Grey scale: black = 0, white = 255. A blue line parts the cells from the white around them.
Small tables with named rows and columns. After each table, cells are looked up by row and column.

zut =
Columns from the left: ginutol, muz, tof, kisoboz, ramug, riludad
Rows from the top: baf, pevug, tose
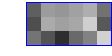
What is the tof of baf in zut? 150
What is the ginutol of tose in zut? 116
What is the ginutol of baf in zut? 95
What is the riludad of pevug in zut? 88
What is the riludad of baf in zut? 114
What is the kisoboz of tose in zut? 105
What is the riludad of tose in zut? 209
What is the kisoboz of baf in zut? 161
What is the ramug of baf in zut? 174
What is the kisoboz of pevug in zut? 167
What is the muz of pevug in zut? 171
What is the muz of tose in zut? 83
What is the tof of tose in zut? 46
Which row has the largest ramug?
pevug

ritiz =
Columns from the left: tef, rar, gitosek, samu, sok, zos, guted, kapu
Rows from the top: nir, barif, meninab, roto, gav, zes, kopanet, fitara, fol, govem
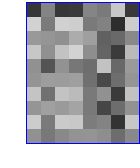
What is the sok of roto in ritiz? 142
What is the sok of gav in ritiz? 110
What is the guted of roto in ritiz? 59
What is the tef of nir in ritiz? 54
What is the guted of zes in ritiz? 110
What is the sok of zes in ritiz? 112
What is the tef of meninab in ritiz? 153
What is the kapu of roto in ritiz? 186
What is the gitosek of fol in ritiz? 202
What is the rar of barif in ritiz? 123
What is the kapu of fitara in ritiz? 146
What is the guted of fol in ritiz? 51
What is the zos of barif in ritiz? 130
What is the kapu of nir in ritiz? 57
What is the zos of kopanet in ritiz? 145
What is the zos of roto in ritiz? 100
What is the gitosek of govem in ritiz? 137
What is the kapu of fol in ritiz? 199
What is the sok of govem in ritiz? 148

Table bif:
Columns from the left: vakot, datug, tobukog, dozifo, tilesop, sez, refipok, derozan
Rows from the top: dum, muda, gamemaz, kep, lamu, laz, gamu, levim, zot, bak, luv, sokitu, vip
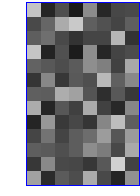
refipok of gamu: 88
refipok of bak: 86
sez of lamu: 127
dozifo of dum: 26
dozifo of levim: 64
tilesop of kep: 142
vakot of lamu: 98
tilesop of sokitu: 55
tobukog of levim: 87
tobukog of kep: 80
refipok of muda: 68

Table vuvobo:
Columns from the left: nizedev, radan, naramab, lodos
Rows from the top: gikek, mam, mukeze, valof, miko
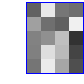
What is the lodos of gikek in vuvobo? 110
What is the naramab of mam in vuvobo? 96
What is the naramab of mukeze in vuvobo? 191
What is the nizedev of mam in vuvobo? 160
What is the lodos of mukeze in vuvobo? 50
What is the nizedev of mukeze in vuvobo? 130
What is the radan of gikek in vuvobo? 232
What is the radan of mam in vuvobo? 111
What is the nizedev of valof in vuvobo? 128
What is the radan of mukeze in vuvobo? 144
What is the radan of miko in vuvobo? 235
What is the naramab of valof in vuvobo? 186
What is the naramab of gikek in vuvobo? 118
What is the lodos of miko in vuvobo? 79
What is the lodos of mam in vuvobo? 240
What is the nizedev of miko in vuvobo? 117
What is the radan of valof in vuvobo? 222
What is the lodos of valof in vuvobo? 68
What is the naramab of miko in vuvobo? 166
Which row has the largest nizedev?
mam

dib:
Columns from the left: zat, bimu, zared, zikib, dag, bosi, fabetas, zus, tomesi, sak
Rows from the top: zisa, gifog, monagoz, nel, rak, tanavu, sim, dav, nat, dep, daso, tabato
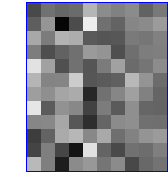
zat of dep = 61
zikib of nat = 87
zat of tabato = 185
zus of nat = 143
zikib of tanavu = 204
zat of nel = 125
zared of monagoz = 178
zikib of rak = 113
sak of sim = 101
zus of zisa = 139
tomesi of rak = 117
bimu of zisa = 113

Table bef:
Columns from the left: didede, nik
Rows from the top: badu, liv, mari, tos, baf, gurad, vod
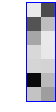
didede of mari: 166
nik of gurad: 185
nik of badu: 75
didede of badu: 234
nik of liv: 190
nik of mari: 233
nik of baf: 211
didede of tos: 216
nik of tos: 232

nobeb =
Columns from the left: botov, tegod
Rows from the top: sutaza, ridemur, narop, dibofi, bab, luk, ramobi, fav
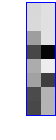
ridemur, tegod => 224
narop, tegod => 225
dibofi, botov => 71
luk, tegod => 62
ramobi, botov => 75
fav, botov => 72
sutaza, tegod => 224
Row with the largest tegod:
bab

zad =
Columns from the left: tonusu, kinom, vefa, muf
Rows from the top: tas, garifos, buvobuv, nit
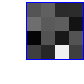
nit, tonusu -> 63
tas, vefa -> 43
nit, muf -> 63
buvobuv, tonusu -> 5
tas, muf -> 44
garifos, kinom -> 90
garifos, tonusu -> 110
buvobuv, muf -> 83
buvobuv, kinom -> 83
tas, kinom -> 96
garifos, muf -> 19
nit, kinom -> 39
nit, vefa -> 240
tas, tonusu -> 84

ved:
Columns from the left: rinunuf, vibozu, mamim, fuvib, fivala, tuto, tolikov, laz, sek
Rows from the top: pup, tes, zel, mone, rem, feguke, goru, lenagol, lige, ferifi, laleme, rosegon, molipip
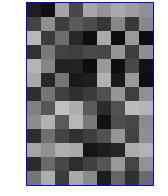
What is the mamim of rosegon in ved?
70
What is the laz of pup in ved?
157
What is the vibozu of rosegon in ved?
106
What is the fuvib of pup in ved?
72
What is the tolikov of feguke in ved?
24
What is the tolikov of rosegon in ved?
153
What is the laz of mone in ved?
62
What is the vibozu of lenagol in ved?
87
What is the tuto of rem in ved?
154
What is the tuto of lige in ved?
17
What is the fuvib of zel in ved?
40
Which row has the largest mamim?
lenagol

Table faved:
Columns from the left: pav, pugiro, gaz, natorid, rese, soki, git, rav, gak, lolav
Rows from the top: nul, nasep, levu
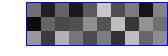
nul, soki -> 199
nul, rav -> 123
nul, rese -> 90
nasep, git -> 189
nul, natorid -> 26
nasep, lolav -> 111
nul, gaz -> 100
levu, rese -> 76
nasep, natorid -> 80
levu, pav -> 151
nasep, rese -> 143
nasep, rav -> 54
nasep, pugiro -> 102

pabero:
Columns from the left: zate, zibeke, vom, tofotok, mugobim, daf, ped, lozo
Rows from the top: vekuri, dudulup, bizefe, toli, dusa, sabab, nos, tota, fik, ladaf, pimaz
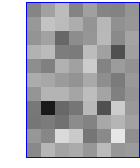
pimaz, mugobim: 151
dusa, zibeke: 128
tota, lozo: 153
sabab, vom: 155
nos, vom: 180
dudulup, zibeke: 195
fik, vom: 113
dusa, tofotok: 161

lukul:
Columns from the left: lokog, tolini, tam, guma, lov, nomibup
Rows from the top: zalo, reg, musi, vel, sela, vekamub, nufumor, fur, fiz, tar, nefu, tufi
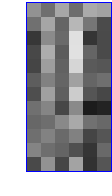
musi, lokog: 55
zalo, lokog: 146
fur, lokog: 112
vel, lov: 101
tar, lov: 69
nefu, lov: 53
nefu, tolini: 110
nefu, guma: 80
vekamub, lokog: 93
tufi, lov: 50
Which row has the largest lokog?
zalo

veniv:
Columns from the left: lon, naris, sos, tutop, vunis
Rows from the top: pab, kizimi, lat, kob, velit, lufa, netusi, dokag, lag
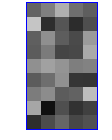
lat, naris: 143
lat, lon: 95
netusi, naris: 140
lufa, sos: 145
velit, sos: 148
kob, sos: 69
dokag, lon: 166
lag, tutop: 71
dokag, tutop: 50
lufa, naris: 110

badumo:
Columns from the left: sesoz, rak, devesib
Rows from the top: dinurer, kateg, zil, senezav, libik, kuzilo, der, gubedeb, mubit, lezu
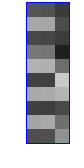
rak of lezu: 79
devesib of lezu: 145
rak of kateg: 166
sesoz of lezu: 78
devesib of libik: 109
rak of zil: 70
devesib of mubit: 111
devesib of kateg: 76
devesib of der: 180
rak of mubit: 168
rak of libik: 176
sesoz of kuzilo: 65
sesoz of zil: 72
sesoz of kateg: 167
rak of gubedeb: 63
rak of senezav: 117
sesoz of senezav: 120
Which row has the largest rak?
libik

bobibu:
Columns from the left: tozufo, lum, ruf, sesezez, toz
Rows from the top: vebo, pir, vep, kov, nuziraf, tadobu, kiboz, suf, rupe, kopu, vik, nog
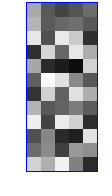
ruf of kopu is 42
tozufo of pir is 181
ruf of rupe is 235
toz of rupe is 44
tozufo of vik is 107
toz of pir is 88
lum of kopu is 135
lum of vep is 80
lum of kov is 212
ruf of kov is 103
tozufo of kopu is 80
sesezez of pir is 111
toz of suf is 91
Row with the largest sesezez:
kov

